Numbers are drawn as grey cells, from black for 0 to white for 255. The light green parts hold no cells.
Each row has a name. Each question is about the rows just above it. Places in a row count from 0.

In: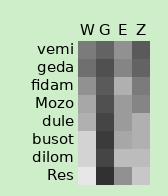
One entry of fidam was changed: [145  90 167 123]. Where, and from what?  2, [176]
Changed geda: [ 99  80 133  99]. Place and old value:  0, [111]

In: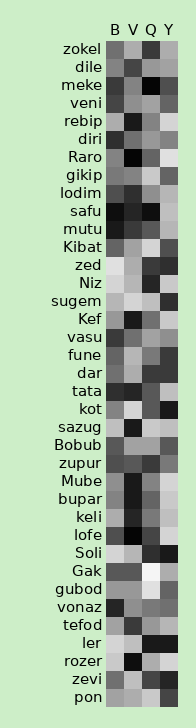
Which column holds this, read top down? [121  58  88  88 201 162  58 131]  Q
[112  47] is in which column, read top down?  B
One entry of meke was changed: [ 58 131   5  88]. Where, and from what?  3, [79]
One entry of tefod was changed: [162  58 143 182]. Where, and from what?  2, [152]
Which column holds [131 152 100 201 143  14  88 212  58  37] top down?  Q
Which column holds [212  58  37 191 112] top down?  Q

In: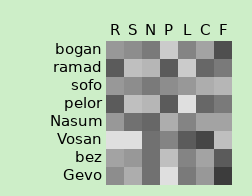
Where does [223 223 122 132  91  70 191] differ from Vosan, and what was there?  2, [113]
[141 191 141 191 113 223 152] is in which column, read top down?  S
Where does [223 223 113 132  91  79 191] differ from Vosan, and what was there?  5, [70]
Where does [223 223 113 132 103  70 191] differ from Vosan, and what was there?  4, [91]
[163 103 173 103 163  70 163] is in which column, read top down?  C
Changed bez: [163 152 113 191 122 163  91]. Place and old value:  4, [132]

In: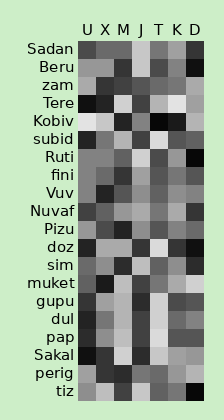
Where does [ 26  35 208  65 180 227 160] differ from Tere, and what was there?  0, [16]
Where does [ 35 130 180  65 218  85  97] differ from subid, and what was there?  1, [118]
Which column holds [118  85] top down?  T
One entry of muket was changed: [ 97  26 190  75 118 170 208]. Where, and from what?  3, [65]
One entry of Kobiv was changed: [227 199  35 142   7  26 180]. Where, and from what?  3, [130]

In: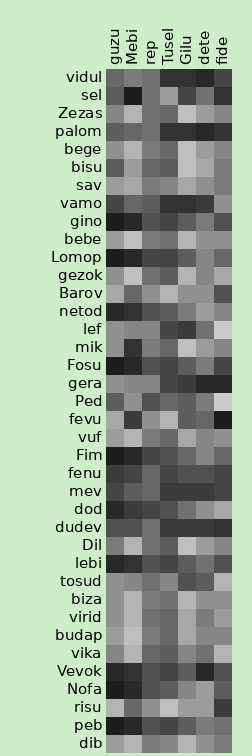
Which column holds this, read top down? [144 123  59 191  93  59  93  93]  Gilu
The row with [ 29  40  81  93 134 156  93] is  Nofa
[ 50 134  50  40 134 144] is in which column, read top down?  Mebi
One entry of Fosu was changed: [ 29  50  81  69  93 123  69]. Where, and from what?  1, [40]
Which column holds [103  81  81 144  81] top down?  rep
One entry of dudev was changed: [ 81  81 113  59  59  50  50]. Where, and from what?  5, [59]
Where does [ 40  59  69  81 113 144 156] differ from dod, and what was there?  6, [167]

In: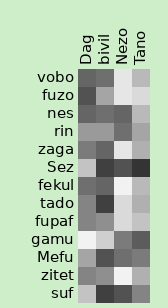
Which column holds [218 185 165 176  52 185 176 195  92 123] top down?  Tano
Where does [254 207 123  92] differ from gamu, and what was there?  0, [242]
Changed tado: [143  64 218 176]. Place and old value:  0, [132]
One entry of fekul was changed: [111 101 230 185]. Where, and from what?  2, [242]
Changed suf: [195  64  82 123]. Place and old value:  3, [132]
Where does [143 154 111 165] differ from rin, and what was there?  0, [154]
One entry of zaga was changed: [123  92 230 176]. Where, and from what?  1, [101]

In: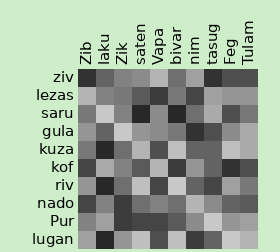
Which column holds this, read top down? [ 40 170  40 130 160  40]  laku
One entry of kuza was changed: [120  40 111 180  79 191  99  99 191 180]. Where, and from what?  9, [170]
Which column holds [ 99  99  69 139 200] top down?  tasug
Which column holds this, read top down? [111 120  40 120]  bivar
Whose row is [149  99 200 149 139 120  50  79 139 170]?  gula
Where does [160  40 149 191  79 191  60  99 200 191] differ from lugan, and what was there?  9, [180]
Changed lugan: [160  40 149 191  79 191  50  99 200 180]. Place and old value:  6, [60]

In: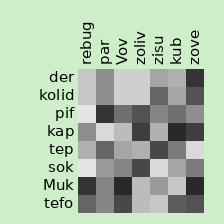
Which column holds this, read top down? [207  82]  zoliv
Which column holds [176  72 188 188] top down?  zoliv
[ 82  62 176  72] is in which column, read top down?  zoliv
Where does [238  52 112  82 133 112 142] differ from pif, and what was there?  0, [228]
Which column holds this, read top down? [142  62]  zove

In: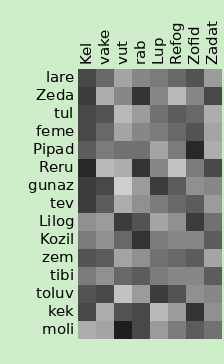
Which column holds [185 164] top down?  vut
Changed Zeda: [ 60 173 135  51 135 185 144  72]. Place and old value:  6, [135]
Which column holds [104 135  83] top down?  Refog
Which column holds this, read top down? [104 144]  Refog
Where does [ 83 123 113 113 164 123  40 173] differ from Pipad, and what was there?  0, [92]
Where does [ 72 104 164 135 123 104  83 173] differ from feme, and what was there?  7, [164]
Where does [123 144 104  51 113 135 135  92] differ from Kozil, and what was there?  4, [123]

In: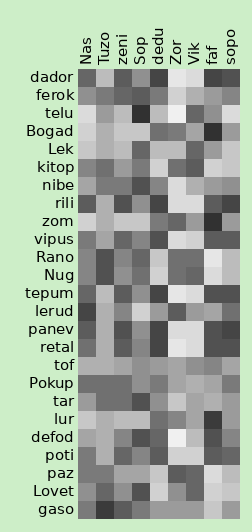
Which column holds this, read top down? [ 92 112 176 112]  Nas
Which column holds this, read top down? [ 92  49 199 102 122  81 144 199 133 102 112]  Sop
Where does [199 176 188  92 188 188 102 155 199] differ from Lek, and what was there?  3, [102]

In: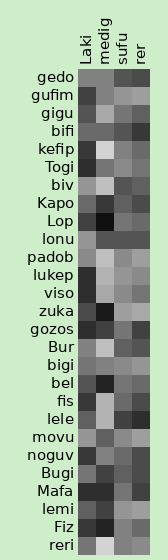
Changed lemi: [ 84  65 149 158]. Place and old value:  0, [96]
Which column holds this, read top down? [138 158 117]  sufu
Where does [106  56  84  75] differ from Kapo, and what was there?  2, [96]

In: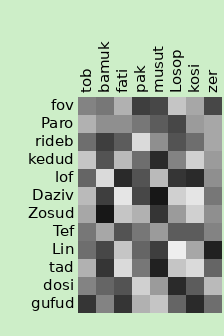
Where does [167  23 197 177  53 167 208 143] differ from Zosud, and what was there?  5, [155]
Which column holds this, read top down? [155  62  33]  musut
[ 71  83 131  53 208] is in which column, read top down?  Losop
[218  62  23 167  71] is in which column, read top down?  bamuk
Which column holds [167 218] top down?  kosi

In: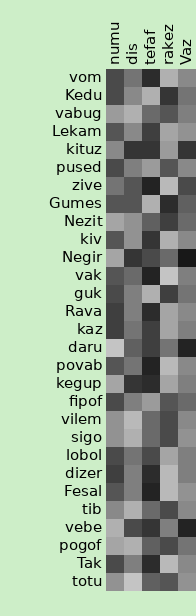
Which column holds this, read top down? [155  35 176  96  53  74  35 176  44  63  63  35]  tefaf
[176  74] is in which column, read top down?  dis
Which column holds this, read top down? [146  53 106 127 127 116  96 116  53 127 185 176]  dis
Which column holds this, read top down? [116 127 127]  dis
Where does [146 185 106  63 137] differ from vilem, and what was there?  3, [74]

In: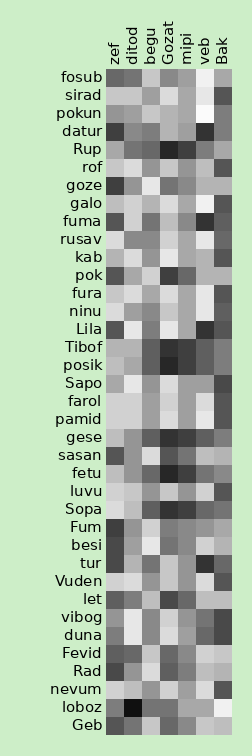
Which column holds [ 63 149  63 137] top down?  mipi
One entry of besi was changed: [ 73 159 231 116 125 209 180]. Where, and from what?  4, [137]
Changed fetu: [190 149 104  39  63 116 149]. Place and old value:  6, [137]
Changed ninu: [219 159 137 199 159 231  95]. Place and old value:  4, [168]

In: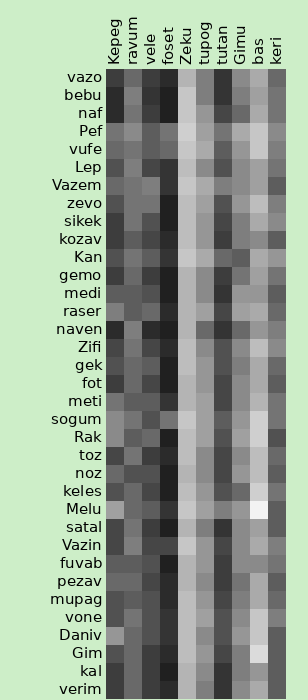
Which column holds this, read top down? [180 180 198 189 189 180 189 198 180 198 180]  Zeku
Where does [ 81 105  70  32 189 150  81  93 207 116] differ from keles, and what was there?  7, [105]
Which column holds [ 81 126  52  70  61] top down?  tutan

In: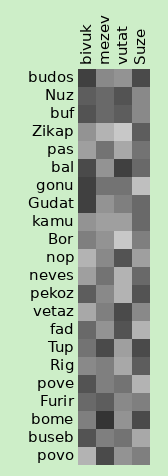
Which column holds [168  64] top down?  vutat
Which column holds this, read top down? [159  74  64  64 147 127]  bivuk
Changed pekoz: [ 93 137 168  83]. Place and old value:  2, [179]

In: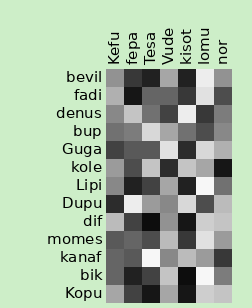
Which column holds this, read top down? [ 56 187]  kisot
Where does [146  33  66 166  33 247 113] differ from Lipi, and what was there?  0, [136]
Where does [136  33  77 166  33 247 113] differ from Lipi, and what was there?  2, [66]
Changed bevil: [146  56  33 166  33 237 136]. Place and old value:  6, [146]
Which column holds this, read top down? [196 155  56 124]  nor

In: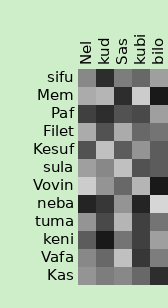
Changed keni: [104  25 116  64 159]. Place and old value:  0, [92]
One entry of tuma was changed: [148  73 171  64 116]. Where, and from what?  2, [181]
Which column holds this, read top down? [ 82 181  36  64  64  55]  kubi
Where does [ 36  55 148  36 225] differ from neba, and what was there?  4, [214]
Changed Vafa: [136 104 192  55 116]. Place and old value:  4, [125]
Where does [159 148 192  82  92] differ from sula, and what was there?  1, [136]

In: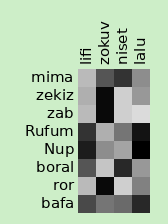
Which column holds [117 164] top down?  niset
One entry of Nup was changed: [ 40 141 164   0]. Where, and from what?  0, [28]
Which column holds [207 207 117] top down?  niset

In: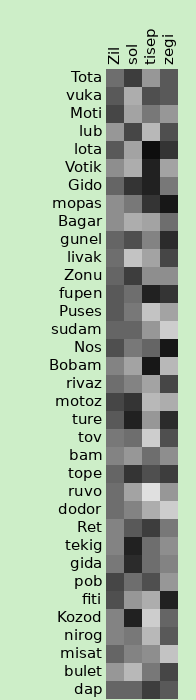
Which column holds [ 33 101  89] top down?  zegi
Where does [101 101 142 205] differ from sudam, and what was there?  2, [151]
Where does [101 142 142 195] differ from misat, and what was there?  1, [131]

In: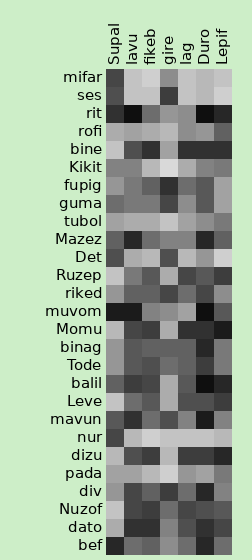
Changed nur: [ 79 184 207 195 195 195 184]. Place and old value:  0, [70]
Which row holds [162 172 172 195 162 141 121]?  tubol
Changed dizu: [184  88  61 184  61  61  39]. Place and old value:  1, [79]

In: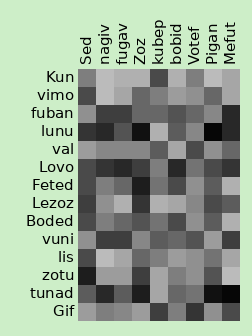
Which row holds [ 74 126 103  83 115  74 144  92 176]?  Boded
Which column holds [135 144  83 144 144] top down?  Votef
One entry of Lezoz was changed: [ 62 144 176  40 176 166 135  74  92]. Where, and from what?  3, [52]
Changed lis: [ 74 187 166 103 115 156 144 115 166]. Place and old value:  4, [126]
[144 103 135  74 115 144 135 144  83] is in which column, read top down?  Votef
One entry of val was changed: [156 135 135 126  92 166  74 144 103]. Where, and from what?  3, [135]
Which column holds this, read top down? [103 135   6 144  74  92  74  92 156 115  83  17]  Pigan

